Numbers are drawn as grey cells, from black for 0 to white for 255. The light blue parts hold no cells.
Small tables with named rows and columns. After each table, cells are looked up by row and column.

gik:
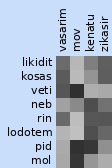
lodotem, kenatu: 79
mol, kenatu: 150
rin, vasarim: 105
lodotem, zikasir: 103
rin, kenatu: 87
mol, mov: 54
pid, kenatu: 55
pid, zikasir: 144
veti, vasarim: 86
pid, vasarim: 170
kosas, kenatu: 148
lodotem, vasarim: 180
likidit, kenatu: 127
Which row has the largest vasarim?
lodotem

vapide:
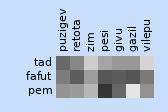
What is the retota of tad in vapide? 135
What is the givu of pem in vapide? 103
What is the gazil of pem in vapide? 229
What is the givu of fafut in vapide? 92
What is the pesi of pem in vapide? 53
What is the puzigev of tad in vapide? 104
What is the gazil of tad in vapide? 152
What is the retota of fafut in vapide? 93
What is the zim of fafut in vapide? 157
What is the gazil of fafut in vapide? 85
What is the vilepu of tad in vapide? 212
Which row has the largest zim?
tad

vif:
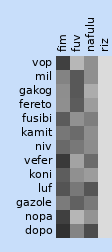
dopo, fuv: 132
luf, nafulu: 85
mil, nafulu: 143
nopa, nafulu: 147
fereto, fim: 143
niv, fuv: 120
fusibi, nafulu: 126
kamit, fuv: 107
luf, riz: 219
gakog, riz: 219
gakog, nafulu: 172
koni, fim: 93
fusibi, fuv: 145
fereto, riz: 219
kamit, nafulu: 142
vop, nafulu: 144

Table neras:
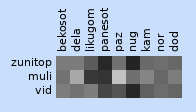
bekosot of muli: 114
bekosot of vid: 125
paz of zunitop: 113
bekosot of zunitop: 123
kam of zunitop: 106
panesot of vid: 69
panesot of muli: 52

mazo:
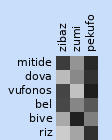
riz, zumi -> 165
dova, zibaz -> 187
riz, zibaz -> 204
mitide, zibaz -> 60
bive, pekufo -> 127
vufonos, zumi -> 193
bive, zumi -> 33
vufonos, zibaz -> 69
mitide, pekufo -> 40
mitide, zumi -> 148
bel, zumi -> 134
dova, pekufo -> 50
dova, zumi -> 137
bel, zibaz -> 72
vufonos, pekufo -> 30
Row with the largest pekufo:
bive

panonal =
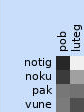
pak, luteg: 114
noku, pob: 59
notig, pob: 39
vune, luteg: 79
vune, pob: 123
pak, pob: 119
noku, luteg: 160
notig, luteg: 240

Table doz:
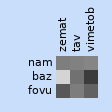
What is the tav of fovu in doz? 125
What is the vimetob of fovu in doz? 98
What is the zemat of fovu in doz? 88
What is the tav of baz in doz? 113
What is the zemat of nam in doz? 126
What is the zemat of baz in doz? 212
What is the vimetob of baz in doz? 60
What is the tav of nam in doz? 129
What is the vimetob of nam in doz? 133

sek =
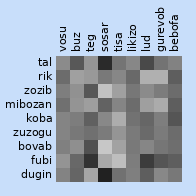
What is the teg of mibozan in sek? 158
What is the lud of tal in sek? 73
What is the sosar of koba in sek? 136
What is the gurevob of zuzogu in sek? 123
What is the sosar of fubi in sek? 168
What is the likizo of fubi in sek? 125
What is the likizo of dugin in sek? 127

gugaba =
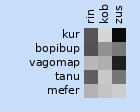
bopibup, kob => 145
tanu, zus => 118
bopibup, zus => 120
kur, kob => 214
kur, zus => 11
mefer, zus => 204
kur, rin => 86
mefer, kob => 196
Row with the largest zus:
mefer

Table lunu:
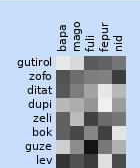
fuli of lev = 59
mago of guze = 140
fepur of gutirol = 98
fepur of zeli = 107
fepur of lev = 223
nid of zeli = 118
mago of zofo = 109
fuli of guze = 19
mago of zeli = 187
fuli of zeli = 65
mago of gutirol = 217
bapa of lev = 52
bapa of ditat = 87
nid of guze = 176
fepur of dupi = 240
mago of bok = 71
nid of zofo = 61
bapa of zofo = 83
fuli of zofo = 126
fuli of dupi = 149
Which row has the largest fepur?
dupi

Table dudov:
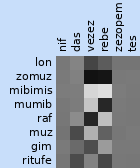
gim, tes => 121
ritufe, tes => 119
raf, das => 140
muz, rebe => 97
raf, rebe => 191
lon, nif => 120
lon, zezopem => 117
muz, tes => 122
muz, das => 74
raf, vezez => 37
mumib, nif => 120
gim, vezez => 77

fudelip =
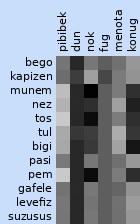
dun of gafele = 41
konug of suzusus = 151
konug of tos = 47
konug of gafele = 147
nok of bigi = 57
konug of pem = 45
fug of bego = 94
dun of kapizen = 61
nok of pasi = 119
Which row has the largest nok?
kapizen

